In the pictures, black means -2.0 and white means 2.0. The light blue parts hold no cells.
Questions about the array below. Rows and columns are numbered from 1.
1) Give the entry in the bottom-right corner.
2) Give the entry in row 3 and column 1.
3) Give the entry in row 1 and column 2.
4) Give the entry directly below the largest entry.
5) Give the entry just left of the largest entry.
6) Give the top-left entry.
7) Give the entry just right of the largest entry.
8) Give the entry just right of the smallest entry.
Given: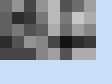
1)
0.7
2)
-0.5
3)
0.3
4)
0.5
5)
-0.1
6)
-0.3
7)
0.7
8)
-1.3

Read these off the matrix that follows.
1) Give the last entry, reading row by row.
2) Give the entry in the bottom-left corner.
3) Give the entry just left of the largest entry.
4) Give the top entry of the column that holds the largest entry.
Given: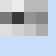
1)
0.7
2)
1.5
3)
1.5
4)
1.7

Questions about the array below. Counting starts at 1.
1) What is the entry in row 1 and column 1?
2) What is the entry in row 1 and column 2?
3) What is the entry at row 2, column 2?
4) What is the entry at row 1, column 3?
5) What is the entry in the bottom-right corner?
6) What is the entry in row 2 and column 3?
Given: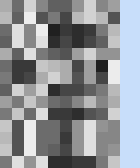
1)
0.7
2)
-0.3
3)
-0.5
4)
1.3
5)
1.1
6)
1.7

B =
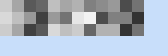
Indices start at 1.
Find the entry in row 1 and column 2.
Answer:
0.6
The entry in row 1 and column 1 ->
1.2
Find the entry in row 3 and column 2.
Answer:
0.6
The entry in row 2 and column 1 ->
1.4
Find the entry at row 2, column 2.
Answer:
1.0
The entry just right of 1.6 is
1.8
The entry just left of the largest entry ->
1.6
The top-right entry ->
-0.2
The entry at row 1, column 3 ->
-0.6
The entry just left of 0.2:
0.0
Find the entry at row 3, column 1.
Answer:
1.2

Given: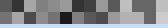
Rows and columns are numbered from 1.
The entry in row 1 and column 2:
-1.2
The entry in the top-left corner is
-0.6
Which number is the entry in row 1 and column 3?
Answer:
0.6
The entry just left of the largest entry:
-0.4
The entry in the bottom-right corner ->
1.2
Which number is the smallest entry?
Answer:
-1.6
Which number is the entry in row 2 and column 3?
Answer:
-0.8
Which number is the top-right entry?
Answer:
1.0

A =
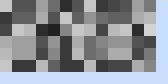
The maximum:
1.3
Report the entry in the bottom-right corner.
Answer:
0.1
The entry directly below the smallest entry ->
0.3
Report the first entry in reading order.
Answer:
1.1
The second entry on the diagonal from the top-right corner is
0.7
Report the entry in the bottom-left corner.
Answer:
1.1
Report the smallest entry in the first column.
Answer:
-1.1
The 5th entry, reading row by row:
-0.3
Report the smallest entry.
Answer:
-1.5
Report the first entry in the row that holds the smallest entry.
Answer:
-0.9
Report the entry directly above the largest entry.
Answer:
0.9
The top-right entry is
-0.1
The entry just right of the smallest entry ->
0.1
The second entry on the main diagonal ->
-0.5
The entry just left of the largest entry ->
-1.3
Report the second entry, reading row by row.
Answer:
-0.7
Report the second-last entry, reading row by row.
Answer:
0.7
